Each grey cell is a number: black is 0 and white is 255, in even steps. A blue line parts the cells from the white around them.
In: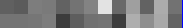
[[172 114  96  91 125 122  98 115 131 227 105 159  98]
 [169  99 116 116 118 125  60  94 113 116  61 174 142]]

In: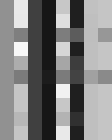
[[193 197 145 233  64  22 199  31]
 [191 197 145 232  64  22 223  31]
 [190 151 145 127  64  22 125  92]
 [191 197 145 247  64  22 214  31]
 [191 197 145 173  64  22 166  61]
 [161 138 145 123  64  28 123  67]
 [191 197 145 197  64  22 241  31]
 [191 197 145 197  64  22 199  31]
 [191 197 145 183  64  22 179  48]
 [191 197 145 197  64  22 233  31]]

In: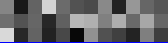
[[102  86 133  24  99 211 107  82  74 137  34 151]
 [167 102 111  83 102  39  96 183 176 128 174 105]
 [127  62 217  39  99  34  72   8 145  81  64  35]]

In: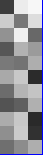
[[236 247  61]
 [119 221 205]
 [240 104 146]
 [178 155  86]
 [115 174 121]
 [200  43 169]
 [180 196 108]
 [ 95 176  83]
 [200  42 172]
 [203  49 143]
 [140 174 111]]

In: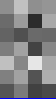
[[143 149 142 193]
 [ 43 168 107 156]
 [106 104  99  80]
 [ 67 135 125 162]
 [230 168 192 134]
 [ 83 174 128 162]
 [ 65  74  85 123]]

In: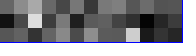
[[ 83  85 102 140 169 104  71 119  56 121 127  86 108]
 [ 38  60  17  73 221  61 122  31  91  96  67  48   4]
 [ 52  38  86  98  51 100 137  75 142  91  90 206  26]]

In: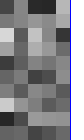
[[ 39 183  70 134  41]
 [138 168 121 133 150]
 [135  53 215  90 194]
 [152 107 161 103 174]
 [117 135  60  94 131]
 [ 77 141 101 123  65]
 [124  90 126  91 136]
 [ 91 107 203 148 126]
 [149 146  39  75 154]
 [ 83 105  99 104  68]]

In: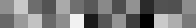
[[ 80 141 144 201 109  83 170 111  88 137  78 146  42  82]
 [174 121 104 154 194 105 141 241  26  86 148  61   1 202]]

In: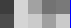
[[115 121  61 213 162]
 [160 202  76 213 203]]
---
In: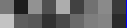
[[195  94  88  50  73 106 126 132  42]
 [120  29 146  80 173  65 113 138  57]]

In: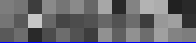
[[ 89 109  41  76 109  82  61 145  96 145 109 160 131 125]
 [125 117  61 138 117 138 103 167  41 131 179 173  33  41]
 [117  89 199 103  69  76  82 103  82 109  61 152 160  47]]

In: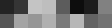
[[ 85 164 150 176 122 183  99 114]
 [ 35  53 196 190  92  13  28 129]]

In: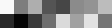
[[ 41   5  57 110 218 161 226 117]
 [249 125 174  84  70 139 147 188]]

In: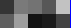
[[ 95 158  19  27  67]
 [ 53 122 115  87 194]]

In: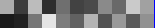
[[ 26  33 118 228 124  97 180  82 153  90 145]
 [173  60 188  45 111  66  74 138 105 202 161]]
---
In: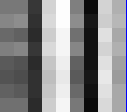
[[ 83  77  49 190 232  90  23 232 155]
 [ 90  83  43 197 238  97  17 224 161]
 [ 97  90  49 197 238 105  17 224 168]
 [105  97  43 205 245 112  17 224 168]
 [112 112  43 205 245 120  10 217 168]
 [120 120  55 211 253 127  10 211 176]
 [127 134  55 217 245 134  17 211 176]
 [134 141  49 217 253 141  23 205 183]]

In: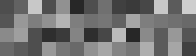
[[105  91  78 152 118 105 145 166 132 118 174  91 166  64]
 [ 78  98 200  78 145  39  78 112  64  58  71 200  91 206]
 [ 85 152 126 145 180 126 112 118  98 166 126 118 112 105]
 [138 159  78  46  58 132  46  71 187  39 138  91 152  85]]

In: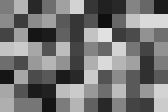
[[139  60 139 161  89  54  83  15 103 195 218 218]
 [110  75 153 181 146  60 175 218 181 161  48 124]
 [167  83  27  33 189 203 153 110 189  89 153 211]
 [175 118 118  21 124 181  97  40 132  68  60 203]
 [ 68 161  21  27  97  54 195 225  60  75 146 110]
 [ 21 167  75  89  27  40 203  83 139  89  48  89]
 [124 181  40 110 161 211  54  33  40 132 103  27]
 [195 203 167  83 189  68 132 103 211 118  68 146]]

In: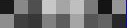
[[142  63  55 129  92 165  86 100  40]
 [ 26 136  79 199 165 191 121  20 150]]

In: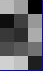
[[ 56  44 172]
 [ 14  64 152]
 [ 77  91 114]
 [187 158   0]
 [209 194  30]]

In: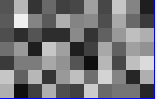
[[175  15  64 175  78  64 204 105 117 117  38]
 [ 78  45  84  45  45 138  52  97 153 191 175]
 [198  97 183  52 153 191 111 212 132  38 175]
 [ 58 124 124 168 146  84  15 183  71 191 219]
 [111 153  30 198 160  30  64 168  97 160 146]
 [ 84 183  52 105  64  71 160  71 198 132  30]
 [ 90 240 132  90 175 132 138  78 168 105  58]]

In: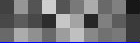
[[ 72  92  72  45 199 164  38 128  92  58]
 [ 65 150  84 206  84 121 172 105 128  23]
 [105 172 144 105 157 192 136 113 121  58]]
